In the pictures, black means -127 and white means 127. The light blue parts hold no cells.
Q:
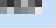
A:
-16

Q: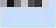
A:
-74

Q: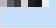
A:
-105

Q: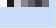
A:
-70

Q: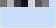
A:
-39

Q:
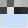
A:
62
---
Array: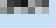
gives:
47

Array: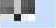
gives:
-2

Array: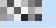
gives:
71

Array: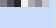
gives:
1

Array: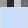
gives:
25

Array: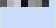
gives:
-34

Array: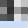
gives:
-40

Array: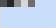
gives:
-46

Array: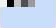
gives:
113
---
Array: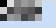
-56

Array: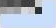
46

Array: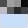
-34

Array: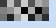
17

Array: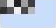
-42

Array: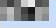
63

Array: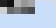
-21
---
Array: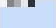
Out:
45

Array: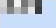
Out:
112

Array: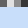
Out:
12

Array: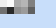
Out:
41

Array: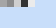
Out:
79

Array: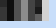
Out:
-47
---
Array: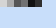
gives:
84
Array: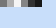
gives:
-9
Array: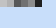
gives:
66
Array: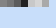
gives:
3
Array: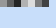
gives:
23
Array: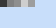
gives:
-73
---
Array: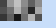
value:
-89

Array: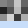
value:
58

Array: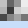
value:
80

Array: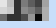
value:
-34

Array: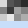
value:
32

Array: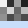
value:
-25

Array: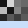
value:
5
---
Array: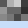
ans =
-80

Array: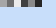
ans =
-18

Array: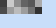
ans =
28

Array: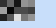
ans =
-94

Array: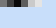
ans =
-65

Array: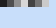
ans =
16
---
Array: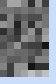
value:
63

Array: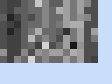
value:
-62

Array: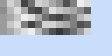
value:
82

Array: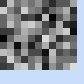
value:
91

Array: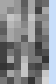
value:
83

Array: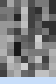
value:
37

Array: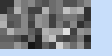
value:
-62

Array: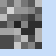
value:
-67
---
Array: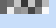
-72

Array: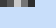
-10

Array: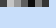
-33

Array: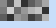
-78

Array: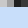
-69

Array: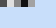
-111

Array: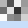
26

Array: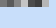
68
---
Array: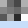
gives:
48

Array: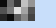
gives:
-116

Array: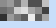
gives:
12

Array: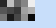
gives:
-88

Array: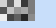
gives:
82

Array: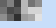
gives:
-28

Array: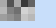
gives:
42
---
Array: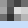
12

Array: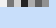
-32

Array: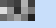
-9

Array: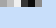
-116

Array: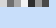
28

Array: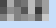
-25

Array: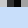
-121

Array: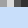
-41
